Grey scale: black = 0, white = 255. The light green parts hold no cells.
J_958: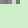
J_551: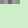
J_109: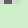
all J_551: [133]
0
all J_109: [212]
0 3 4
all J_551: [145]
4
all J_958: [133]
0 2
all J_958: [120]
1 4

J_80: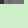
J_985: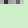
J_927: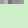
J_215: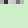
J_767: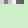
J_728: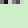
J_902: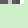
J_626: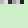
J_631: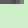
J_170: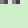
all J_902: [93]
0 1 3
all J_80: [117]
1 3 4 5
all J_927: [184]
1
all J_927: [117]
2
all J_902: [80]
4
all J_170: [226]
2 5
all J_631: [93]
0 1 2 4

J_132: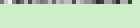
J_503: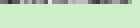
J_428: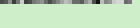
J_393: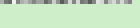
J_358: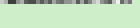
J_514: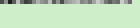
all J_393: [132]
4 8 12 16 18 21 23 26 32
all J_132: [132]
3 11

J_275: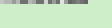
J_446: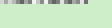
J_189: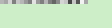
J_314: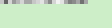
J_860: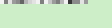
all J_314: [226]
10 15
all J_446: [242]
8 11
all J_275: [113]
5 6 9 10 12 14 18 20
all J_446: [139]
4 10 12 16 19
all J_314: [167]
6 7 16 19 21

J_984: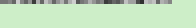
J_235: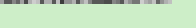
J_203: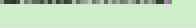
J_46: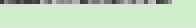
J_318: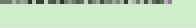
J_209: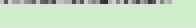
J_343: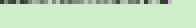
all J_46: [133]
1 11 15 17 30
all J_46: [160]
25
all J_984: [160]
12 32 33 41
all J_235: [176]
7 11 12 18 31 36 41
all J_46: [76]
8 21 40
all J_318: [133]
4 23 26 29 42
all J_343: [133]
1 7 13 18 19 24 26 28 33

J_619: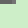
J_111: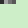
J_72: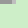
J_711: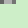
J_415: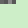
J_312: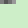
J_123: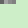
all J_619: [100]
0 1 2
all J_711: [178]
1 2
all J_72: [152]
0 1 2
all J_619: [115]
3
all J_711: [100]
0

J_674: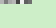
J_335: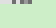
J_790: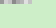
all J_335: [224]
0 1 2 4
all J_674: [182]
0 3
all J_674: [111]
7
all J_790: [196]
2 7

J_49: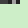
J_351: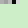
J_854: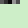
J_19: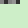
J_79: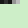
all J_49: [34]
2 4
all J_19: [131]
0 2
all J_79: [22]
0 2

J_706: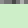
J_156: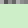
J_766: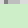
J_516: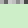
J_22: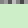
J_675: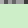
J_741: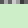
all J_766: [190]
2 3 4
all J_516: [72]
6
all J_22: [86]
2

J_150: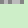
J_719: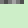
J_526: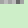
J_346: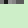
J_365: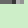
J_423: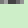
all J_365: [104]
0 1 2
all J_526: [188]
1 3
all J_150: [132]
0 2 5
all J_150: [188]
1 3 4

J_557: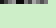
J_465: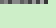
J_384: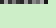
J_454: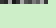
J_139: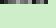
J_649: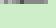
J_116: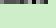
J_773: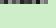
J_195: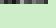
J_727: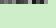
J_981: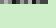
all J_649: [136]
1 4 6 7 8 9 10
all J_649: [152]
3 11
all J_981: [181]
1 7
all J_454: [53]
0 4 11

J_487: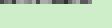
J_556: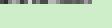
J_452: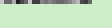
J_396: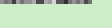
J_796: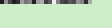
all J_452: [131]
10 12 17
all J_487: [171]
5 8 10 11 19
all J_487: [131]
2 7 22
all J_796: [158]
5 9
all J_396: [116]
1 5 17 19 22
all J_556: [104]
6 15 18 20
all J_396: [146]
0 6 7 18 20

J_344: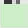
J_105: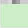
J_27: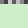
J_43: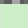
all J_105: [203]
0 1 5 6
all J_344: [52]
1 2
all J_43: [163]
3 4
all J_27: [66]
1 6

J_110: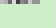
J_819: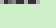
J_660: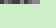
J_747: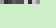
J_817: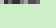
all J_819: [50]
1 4 5 7 8
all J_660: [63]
0 3 4 6
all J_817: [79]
7 8
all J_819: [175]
0 6 9

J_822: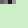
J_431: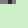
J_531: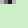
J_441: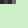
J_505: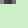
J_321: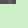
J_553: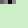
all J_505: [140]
0
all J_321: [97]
2
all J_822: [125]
1
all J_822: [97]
0
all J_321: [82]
0 1 3
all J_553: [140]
1 3
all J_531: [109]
1

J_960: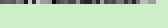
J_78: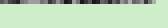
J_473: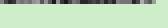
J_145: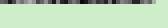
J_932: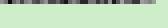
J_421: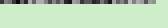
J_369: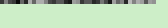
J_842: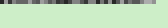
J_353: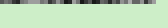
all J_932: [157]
30 35 38
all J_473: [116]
5 7 18 30 31 32 36
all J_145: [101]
0 10 23 32 35 37
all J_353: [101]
2 15 25 28 33 34

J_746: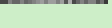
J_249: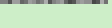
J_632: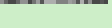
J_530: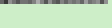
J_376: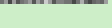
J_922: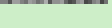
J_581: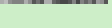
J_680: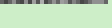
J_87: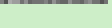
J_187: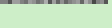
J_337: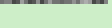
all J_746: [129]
2 5 8 11 14 20 22 23
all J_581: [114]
9
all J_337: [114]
0 6 11 13 14 16 17 19
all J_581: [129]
3 4 5 18 20 22
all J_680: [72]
1 5 7 11 20
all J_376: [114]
0 5 10 16 17 19 24

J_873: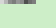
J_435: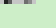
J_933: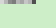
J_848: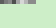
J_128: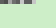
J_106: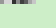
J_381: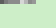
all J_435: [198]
0 3 4 5 8
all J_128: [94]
0 4 6 7
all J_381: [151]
8

